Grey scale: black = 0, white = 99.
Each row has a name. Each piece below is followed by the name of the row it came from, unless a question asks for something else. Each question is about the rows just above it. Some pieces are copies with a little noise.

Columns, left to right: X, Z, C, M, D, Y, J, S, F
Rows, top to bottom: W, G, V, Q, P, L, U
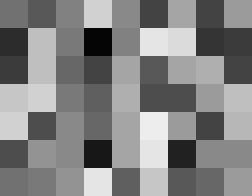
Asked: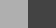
V
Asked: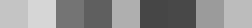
Q
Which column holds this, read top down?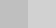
Z
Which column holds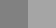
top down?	D
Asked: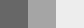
P

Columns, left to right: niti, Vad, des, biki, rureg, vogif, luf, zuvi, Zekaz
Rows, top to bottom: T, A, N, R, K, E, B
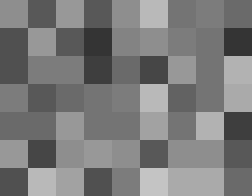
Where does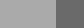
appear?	B
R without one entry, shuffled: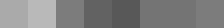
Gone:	[41]
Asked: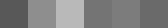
T
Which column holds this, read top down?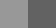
luf
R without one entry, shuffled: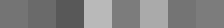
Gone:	[38]
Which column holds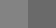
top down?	rureg
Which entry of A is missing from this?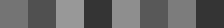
[51]

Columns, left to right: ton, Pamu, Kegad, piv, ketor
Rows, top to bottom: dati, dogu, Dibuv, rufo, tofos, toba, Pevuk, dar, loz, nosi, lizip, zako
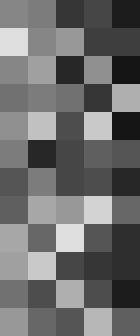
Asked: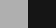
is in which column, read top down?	ketor
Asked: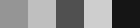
tofos
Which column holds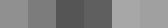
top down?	ton
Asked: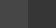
nosi
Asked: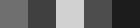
lizip

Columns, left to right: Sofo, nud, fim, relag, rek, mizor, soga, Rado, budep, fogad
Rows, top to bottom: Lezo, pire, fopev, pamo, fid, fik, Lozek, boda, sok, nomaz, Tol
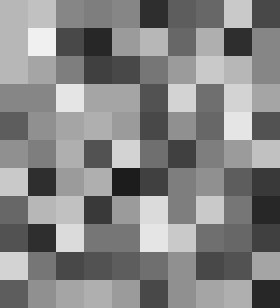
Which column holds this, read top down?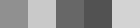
Sofo
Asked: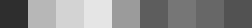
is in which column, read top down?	budep

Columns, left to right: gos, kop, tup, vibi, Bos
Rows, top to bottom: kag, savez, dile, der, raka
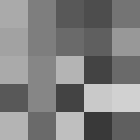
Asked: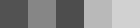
der
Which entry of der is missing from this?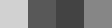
[78]
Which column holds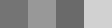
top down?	Bos
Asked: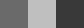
raka
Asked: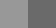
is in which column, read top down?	Bos
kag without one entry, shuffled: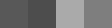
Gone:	[45]
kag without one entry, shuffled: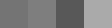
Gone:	[30]

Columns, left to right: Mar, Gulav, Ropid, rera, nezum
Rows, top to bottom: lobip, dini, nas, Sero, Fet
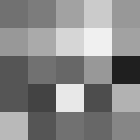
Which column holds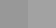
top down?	nezum
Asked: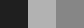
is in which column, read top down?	nezum
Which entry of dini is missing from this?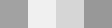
[66]
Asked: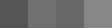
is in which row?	Fet
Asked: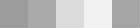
dini

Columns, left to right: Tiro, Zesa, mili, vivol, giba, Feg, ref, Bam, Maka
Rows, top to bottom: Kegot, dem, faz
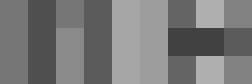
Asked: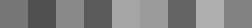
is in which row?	faz
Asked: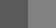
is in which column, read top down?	Maka

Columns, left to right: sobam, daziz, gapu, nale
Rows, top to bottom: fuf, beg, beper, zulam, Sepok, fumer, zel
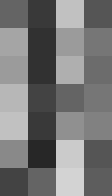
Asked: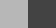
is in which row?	zulam
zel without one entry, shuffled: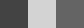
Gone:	[36]

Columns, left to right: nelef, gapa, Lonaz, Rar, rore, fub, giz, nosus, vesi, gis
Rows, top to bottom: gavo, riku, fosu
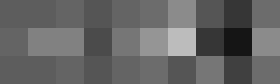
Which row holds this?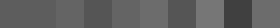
fosu
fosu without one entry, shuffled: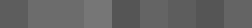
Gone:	[25]
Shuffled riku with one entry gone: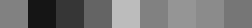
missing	[29]

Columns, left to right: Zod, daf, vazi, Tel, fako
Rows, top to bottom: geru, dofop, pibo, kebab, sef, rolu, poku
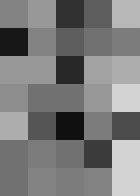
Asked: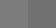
rolu
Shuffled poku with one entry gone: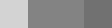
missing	[48]
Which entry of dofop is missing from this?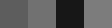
[51]
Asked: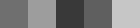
geru
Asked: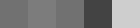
rolu
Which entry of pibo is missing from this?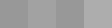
[15]
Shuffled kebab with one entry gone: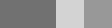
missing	[55]

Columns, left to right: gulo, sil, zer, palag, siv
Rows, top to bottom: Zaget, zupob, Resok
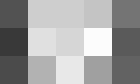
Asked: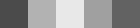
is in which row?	Resok
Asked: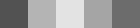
Resok
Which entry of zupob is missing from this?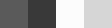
[87]
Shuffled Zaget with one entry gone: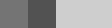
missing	[76]

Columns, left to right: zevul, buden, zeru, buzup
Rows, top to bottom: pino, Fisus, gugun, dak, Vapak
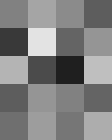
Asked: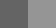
Fisus
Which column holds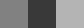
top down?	zevul
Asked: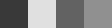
Fisus
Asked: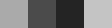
gugun
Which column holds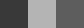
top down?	zevul

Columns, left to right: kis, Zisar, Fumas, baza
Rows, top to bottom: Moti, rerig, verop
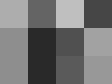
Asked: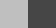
Moti
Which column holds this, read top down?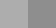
kis

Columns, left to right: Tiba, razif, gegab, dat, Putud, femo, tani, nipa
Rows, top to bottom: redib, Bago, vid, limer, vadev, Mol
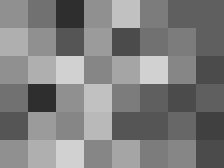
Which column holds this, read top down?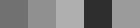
razif
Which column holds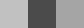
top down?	Putud
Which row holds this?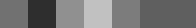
redib
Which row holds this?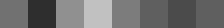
limer

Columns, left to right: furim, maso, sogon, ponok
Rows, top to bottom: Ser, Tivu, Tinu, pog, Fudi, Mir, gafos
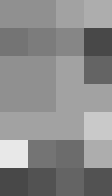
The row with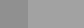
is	pog
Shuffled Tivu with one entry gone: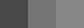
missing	[48]
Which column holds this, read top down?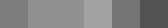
maso
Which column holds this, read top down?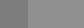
maso
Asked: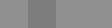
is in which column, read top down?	maso
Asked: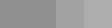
Ser

